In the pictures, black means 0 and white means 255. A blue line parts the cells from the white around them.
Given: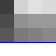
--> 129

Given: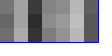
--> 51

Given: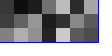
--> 144

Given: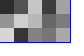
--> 131

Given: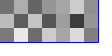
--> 108

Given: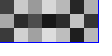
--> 161

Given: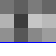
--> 136
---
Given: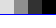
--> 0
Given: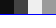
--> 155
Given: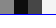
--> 244
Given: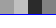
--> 130
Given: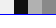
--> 137
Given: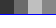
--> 135
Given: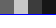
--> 22
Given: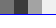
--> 240
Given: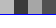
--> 81
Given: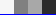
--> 43
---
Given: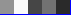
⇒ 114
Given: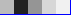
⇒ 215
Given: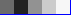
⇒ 204
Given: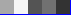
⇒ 113
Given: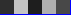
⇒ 175
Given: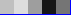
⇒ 22
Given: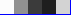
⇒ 30
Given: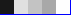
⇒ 168
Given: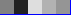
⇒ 178
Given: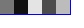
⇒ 76
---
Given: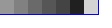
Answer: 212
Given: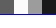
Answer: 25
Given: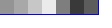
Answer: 92
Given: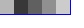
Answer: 204
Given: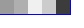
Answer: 60
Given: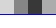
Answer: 172
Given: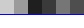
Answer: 78
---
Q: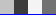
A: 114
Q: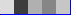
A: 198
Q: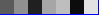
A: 226
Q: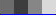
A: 217
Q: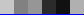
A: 176
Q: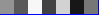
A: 119
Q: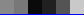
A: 201
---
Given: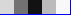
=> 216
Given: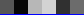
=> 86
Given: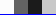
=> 252
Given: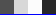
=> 80
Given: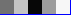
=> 113
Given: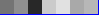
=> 116
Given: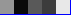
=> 150
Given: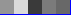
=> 149
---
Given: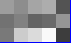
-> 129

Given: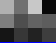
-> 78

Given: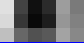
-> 55

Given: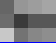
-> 58

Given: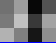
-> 193

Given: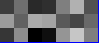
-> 97
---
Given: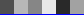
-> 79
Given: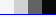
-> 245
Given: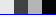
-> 232
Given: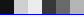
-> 18
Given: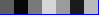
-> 93
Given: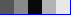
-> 86
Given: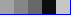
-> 163
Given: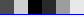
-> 75
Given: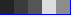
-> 36
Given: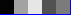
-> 4
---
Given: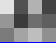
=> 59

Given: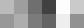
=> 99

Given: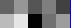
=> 3

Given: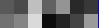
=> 35

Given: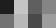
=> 184

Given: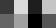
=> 161

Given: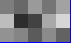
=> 66

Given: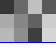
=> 134

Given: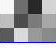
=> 77

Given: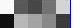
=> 164
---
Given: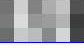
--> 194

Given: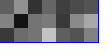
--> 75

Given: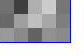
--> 204

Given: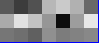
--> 177

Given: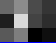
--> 75

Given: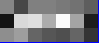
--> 114
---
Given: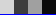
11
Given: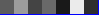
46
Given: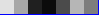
125
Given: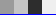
239
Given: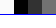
114
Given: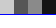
20
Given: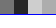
173
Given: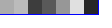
39
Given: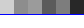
40
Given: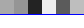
190
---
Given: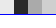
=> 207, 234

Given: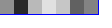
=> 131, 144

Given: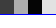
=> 226, 61

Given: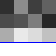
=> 97, 172

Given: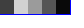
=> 9, 63

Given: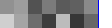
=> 138, 207
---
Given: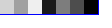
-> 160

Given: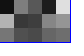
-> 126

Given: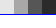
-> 168

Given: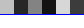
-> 39

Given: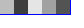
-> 61

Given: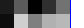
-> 91
